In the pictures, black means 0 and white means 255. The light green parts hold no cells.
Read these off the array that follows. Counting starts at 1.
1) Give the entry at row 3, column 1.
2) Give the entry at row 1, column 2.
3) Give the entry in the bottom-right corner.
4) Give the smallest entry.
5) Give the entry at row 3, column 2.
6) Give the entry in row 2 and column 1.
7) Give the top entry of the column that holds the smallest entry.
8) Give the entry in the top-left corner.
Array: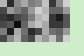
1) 56
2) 43
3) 208
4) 14
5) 43
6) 72
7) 138
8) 181

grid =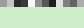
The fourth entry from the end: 224
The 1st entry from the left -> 156
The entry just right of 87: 30
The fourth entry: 58

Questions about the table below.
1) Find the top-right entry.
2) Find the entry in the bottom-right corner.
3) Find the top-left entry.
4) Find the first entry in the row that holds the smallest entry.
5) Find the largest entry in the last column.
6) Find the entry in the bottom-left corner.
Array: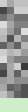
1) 192
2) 83
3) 205
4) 98
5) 219
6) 192

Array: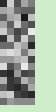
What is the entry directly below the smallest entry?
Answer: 108
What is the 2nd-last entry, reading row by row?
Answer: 138
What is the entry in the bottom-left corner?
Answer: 108
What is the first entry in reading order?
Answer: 41
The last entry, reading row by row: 138
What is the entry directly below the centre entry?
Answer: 178
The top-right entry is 124
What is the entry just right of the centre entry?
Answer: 124
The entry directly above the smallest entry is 96
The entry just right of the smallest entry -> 192
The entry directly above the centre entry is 192
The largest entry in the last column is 233
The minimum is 26
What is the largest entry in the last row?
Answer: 153
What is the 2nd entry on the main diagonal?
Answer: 178
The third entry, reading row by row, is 81
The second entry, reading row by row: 205
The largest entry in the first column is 219

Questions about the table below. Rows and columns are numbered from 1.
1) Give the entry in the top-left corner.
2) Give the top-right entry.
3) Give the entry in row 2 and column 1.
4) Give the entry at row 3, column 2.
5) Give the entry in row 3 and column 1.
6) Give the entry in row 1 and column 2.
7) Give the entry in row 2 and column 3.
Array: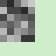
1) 82
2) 200
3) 184
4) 155
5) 69
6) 42
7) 69

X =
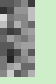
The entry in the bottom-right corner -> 176
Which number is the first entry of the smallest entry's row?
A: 119
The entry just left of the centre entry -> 160
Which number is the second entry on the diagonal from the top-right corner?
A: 148
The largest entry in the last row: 204
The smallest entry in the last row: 89
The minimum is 36
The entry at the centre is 135
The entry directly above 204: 160
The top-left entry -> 89
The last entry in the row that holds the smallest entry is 160
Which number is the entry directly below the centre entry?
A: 148
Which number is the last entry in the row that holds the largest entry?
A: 190
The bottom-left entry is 135
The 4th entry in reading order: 135
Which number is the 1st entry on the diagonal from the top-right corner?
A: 60

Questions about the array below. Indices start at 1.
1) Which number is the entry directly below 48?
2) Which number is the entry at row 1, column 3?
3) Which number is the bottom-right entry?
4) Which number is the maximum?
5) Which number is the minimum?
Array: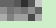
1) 116
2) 87
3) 171
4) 200
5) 48

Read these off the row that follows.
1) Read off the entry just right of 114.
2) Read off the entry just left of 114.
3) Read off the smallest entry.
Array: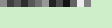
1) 152
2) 88
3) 20
